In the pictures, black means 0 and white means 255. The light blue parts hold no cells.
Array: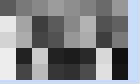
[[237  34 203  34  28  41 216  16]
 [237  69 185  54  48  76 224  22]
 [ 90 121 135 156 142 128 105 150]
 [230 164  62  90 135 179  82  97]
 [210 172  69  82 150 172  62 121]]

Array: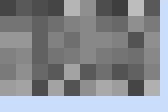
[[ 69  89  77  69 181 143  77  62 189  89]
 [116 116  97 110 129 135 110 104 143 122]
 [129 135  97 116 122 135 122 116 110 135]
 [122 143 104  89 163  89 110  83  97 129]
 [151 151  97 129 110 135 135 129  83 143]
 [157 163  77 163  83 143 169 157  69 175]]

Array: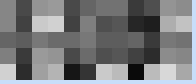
[[209  44 160 180  22  52 202 187  10 187 216 168]
 [127  58 154 148  73 107  79  86  65  44 140 134]
 [134  65 202 209  65 127  79  86  38  30 174 194]
 [134  73 148 154  73 101 114 114  58  79 148 140]
 [101  93 120 107 107 120  93  93 101  58 120 114]]

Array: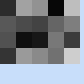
[[ 81  15  23 120  59]
 [ 88  75  67 101 126]
 [ 52 154 138 113 206]
 [ 44 162 146   7 190]]

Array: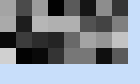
[[208   2   9  52 119 119  15  90]
 [170  29 182 176 176  82  67 127]
 [  9  60  44  36 105 164 149 195]
 [164  75 156   2  90  21 141  52]]

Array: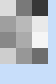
[[220 121  55]
 [206 151 109]
 [136 171 245]
 [159 185 233]]
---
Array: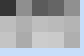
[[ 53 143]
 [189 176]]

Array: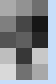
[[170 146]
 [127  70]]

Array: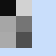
[[ 14 210]
 [166 117]]

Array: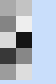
[[170 195]
 [132 238]]

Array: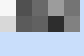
[[247  80]
 [216  91]]

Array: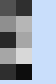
[[ 81  47]
 [143 182]]

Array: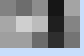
[[130 109]
 [167 207]]

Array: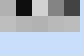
[[177  14]
 [190 181]]
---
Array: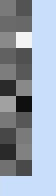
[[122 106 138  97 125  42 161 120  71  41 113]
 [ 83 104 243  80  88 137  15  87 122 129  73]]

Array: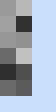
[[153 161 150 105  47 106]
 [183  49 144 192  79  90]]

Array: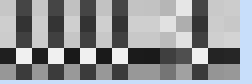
[[198 206 204  31 151]
 [ 69  51  64 240  59]
 [198 205 204  31 151]
 [ 69  52  64 240  59]
 [193 207 198  25 153]
 [ 69  51  64 240  59]
 [194 207 200  26 152]
 [ 69  51  64 240  59]
 [195 207 200  27 152]
 [194 207 200  26 152]
 [182 225 188  63 117]
 [230 174 225  79 161]
 [ 69  51  64 240  59]
 [201 204 207  36 149]
 [204 200 211  38 152]]

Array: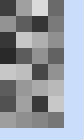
[[ 62 147  55  41 199  93  81 158]
 [159  93 199  92 190 152 161 143]
 [219  54 175 146  71 170  57 133]
 [105 122 144  98 146 185 200 118]]

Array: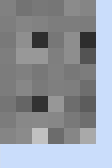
[[129 126 121 126 124 124 117 123 133]
 [115 132 143 152 128 135 101 136 139]
 [120 130  46 152 120 122  50 137 193]
 [118 125 119 127 128 127 150 135 108]
 [139 125 141 142 120 126 109 121 134]
 [132 124  45  83 124 110  92 110 168]]

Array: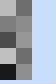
[[187 126  76 192  25]
 [110 140 151 110 143]]

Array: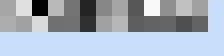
[[166 173]
 [224 161]
 [  2 218]
 [185 112]
 [116 113]
 [ 36  48]
 [135 161]
 [165 183]
 [ 87  94]
 [249  99]
 [144 101]
 [193  79]
 [161  99]]

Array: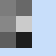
[[124 135  93]
 [104 203  29]]
